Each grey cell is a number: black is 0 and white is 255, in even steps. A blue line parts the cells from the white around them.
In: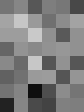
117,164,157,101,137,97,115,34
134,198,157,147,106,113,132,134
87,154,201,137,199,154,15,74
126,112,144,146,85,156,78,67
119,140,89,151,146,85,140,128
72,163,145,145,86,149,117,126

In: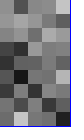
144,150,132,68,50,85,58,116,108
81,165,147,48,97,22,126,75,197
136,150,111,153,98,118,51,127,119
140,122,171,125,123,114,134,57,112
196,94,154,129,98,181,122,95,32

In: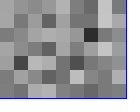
165,166,124,165,159,124,126
148,121,137,140,71,161,115
139,156,164,125,184,137,172
152,99,174,98,174,98,178
178,161,169,165,115,115,129
126,116,151,126,79,189,119
105,116,44,159,120,134,104
196,197,122,196,133,122,122
122,169,141,157,145,175,127

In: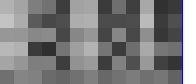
178,195,151,184,165,112
164,172,150,177,150,133
126,91,136,59,126,129
114,72,139,47,127,107
61,78,71,117,61,101
162,173,135,159,146,113
166,176,150,179,154,127
59,76,69,117,60,104
111,75,135,59,129,114
63,77,72,110,79,124
168,186,143,169,153,112
49,59,55,118,65,118
57,79,68,112,52,98

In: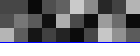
70,79,181
70,119,93
9,90,21
79,16,65
97,174,35
202,74,11
138,14,71
39,156,199
66,108,145
180,11,91

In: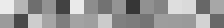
235,155
181,73
110,205
146,165
66,126
234,163
141,159
114,203
148,128
54,124
145,116
132,157
222,156
218,154
103,211
167,104

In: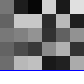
118,99,120,99,109
29,200,129,75,184
6,200,147,57,192
209,45,50,139,25
26,186,97,177,33
224,31,146,50,171
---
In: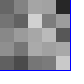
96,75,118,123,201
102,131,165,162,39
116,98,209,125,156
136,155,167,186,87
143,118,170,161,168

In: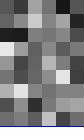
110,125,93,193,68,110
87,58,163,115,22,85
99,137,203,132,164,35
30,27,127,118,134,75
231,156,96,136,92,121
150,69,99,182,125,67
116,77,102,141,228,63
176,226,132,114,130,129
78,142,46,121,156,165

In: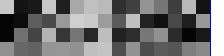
144,103,98,149,150,145,191,196,78,146,76,91,85,126,137
200,19,25,198,31,168,192,186,47,64,148,118,62,185,18
5,12,94,73,153,207,202,156,90,191,33,16,72,30,152
5,113,68,180,54,117,39,190,33,45,119,144,43,4,24

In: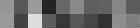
154,67,221,93,56,88,72,50,142,126
150,87,155,36,104,137,94,97,134,92

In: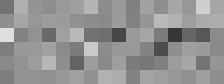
126,147,146,144,152,160,145,177,172,131,163,158,151,144,158,143
115,175,148,142,153,159,181,141,155,128,162,142,167,151,207,166
143,166,151,157,155,145,141,138,155,130,150,186,177,158,171,173
222,131,146,105,160,185,114,111,71,153,166,123,55,102,87,139
126,152,153,162,139,124,201,139,151,152,131,77,143,159,155,137
137,146,156,183,142,99,156,137,159,123,119,129,156,166,116,149

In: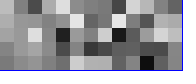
122,139,148,128,111,205,177,176,98,132,14,96,133
188,128,75,172,222,140,127,121,70,212,183,130,99
174,151,149,130,145,229,101,119,231,126,84,178,171
163,153,222,135,32,154,129,206,25,91,156,212,190
132,153,165,139,75,132,56,73,94,96,77,75,134

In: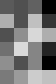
122,155,204,192
90,80,97,1
175,80,192,53
80,143,216,174
112,218,133,36
143,80,133,1
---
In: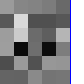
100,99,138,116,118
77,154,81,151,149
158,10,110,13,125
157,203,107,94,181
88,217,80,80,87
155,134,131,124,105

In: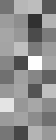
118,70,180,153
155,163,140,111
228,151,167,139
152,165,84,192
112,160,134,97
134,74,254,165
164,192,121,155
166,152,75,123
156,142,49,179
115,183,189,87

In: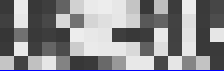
197,66,193,230,131,55,58,105,153,232,232,72,230,133,195,59
57,233,62,101,75,204,234,232,231,217,96,221,66,231,57,58
54,113,57,61,56,237,232,229,62,56,59,232,65,226,57,230
64,231,60,72,216,113,213,223,230,209,88,99,66,222,59,77
57,235,56,62,99,209,234,237,231,196,56,190,60,237,58,70

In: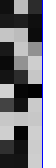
21,20,206
48,16,204
207,4,207
199,195,199
67,18,202
210,6,2
20,44,198
10,146,206
25,199,145
197,188,12
25,29,15
16,188,44

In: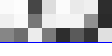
134,110,236,122,45,90,52,224
239,249,118,239,244,244,145,42
250,253,70,221,251,234,239,45

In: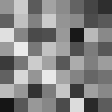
21,88,152,135,75,220,41,92
187,151,50,124,198,55,160,136
97,215,149,232,165,132,102,114
58,119,204,162,88,172,127,157
155,235,120,194,164,79,124,87
224,133,74,79,153,24,185,137
97,192,129,203,148,138,76,89
149,204,91,163,139,99,69,46

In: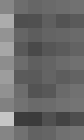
133,113,98,101,112,116
198,60,59,80,67,78
129,114,106,108,113,116
145,109,83,88,106,113
157,91,90,100,93,99
141,108,95,100,107,112
167,89,73,86,91,99
147,101,93,100,102,106
172,79,80,95,83,90
134,109,102,106,109,113
